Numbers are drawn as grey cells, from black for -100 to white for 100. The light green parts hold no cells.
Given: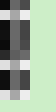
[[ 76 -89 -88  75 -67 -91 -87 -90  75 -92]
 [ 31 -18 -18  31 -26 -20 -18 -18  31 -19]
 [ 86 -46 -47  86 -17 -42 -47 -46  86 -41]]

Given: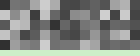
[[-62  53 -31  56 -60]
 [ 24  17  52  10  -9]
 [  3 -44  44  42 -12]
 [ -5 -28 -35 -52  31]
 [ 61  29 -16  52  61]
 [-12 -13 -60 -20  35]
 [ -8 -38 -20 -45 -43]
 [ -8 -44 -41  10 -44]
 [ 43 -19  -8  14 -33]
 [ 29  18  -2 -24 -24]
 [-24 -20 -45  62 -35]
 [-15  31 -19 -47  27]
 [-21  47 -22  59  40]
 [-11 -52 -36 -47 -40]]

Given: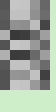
[[-35 -36 -30  38 -35  39 -32 -29 -33]
 [ 55  17  52 -54  55 -55  14  51  55]
 [ 53  15  52 -52  52 -52  11  51  54]
 [ 20  51  14 -18  20 -19  48  13  18]
 [-21 -50 -16  24 -21  25 -46 -15 -19]]

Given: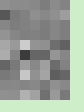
[[ 13   6  -5 -21  35  31  15   5 -32  13]
 [ 12   7   0  -5   4  20   5  -2  -4  10]
 [ 39   4  55  23 -54  60   0   1   1   9]
 [ 26   7  14   7 -20  15   1   5  12   7]
 [-12  -4  29  25 -20  13  -3  -2   7  -2]
 [ 20  13 -26 -15  17 -14   5   5  12   9]
 [ -5   7 -20   2   5 -24  -1  -1  23   3]]

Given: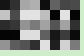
[[ 15 -97 -66  53 -84]
 [-28 -96 -58 -42 -62]
 [-35  74  15  77  31]
 [-63  74  -4  77  38]
 [ 76 -25  27  49 -89]
 [-76 -82 -34 -96 -23]
 [ 64 -53  27  77 -45]
 [ -4 -91 -62 -96 -42]]

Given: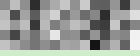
[[ 52   4  53  44  10]
 [ 30 -46  20 -40  49]
 [ 10  20  48  28  12]
 [ -8 -10 -57 -28 -65]
 [ 11  30  45  39   9]
 [ -4  80  -1  64  34]
 [ 30  10  22 -11  55]
 [ 26  13  49  21  14]
 [ 51 -29  35 -15  59]
 [-84  16 -46   6 -25]
 [  1 -42 -53 -65 -26]
 [ 39  12  56  31  17]
 [-23   4 -33  34 -54]
 [ 92  89   4  74  33]]

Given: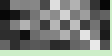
[[-21 -65 -62 -95 -79]
 [-64 -64   1 -84   6]
 [-37 -88  40 -54   3]
 [-31 -15   1  -8   6]
 [-34   0 -56  29 -43]
 [-67   3  43  10  74]
 [-64  39 -43  65   7]
 [-21 -16  49  -4  40]
 [-13  78 -54  24  -3]
 [ 83   3 -10 -35 -60]
 [-39 -79 -71 -23 -95]]
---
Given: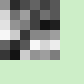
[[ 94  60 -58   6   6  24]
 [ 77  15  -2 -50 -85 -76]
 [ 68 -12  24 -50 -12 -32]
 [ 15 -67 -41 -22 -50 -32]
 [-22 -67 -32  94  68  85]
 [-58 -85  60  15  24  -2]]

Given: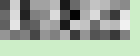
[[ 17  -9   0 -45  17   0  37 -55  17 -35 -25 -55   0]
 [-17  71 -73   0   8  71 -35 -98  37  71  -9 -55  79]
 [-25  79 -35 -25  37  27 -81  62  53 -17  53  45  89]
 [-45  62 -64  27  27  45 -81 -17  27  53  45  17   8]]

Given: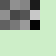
[[ 13 -44 -34  57]
 [-24  -6  21 -97]
 [-34  13   4 -79]]

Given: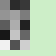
[[ 89 -36  62]
 [ 16  26  -3]
 [  6 -66 -56]
 [-28  36 -74]
 [-82  54 -20]]

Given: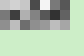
[[ 56  65  56 -41  91  -5 -32]
 [ 12  48 -14  12  20  48  30]
 [ -5 -51  38   3 -32 -61 -23]]

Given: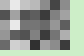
[[ 45  83  54  45  10 -46  10]
 [ 27  83  -8  -8 -17  18 -26]
 [ 18 -26 -36   1 -54  -8  37]
 [-17  63  54 -62  27  10 -54]
 [-36  27 -36 -26 -54   1  27]]
